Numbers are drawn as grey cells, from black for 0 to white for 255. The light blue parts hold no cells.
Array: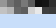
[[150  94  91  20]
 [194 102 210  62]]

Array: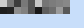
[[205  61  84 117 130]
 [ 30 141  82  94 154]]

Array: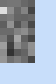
[[115 118  95]
 [222 104  69]
 [115 101 103]
 [ 95  84  73]
 [107 130 109]
 [122 165  70]
 [158 141 144]
 [142  89 141]
 [149 125  70]]

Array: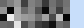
[[105 152 129  56  89]
 [147 167 134  11  62]
 [ 14 170 148 162 193]
 [105 228 119  47 110]]

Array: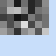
[[112  27  38 139]
 [101 188  38 128]
 [ 60  20 123 114]
 [134 124  73 115]
 [159  49 165 197]]

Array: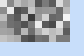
[[230 192 183 122 219]
 [140  78 198 150 106]
 [190  88  58 210 109]
 [154 105 124  90 226]
 [163 102 110 209 200]
 [194 173  73 110 122]]
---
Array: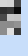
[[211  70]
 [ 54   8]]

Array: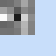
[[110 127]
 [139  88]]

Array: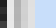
[[232 178]
 [233 180]]

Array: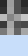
[[158  80]
 [162  80]]

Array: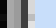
[[168 155]
 [168 155]]

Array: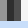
[[47 78]
 [47 78]]

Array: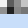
[[ 93 142]
 [ 33 134]]

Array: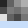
[[ 98 146]
 [123 112]]

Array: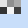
[[143 170]
 [243  63]]
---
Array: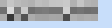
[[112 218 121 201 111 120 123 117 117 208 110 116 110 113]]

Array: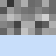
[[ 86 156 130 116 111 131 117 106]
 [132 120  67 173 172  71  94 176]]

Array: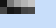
[[68 21 29 67 73]]

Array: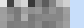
[[158 132 121 158 144 151 123 148 134 158]
 [156 125 128 131 124 140 117 124 144 160]]

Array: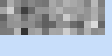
[[165 207 125  63 106 148 147 162 179 156 155 161 148 171 140]
 [118 147 149 137 140 117  95 102 144 144 107  93 184 219 103]]

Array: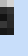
[[42 52]
 [56 39]]

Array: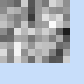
[[140 184 174 142  81 152 181 147 140 153]
 [194 168 131 198 113 153 160 251 202 162]
 [103 108 167 162 118 152 170 126 170  81]
 [219 138 245 144 194 172 190 127  66 160]]

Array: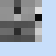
[[146 146  39 151 149 223]
 [ 84  85  79  80  82 160]
 [ 81  79  75  79  79 174]]

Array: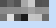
[[138 141 141 146 162 147 149]]
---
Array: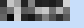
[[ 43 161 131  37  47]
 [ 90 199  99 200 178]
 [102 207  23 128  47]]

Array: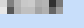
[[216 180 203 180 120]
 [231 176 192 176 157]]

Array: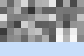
[[167 168 115 179  74  74]
 [ 99 179  51  97 120 120]
 [229 126 143 176 119 119]
 [152  67 175  95 147 147]
 [ 59 160 184 120 238 238]
 [ 92 143 160 173 247 247]]

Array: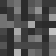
[[ 57 114  85  57]
 [ 45 128  99  43]
 [114  85  57  57]
 [114  85 168  43]
 [ 71 170  45  57]
 [ 57 128 114  43]
 [ 85  73  71  57]
 [ 57 179 114  57]]

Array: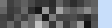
[[117  80  73  55  99  45  86]
 [100  68  47 151 165  90 139]
 [ 67  90 102  27  70  77  43]
 [ 70  66 104 136 140  95  20]]

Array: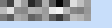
[[119 203  40 174   6 222 158]
 [188 140 179 155 242 135 151]
 [122 170  99 159  58 188 157]]

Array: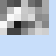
[[125  76 111 168]
 [125 248 194 167]
 [146 234 218 145]
 [247  23 108 134]
 [217  66 181 206]]
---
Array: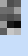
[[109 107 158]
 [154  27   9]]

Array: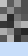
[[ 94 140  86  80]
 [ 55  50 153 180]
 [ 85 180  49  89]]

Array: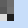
[[ 87 114]]

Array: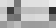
[[193  61 139 189 188 190 192  46]
 [154 172 188 157 156 157 159 170]]

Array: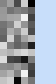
[[152 116 130 121  94]
 [116 135 208 148  89]
 [ 99 208 106 162 190]
 [190 177 201 215 195]
 [140 135 154 129  71]
 [195 208   7 169 115]]

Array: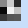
[[  9 242 194]]
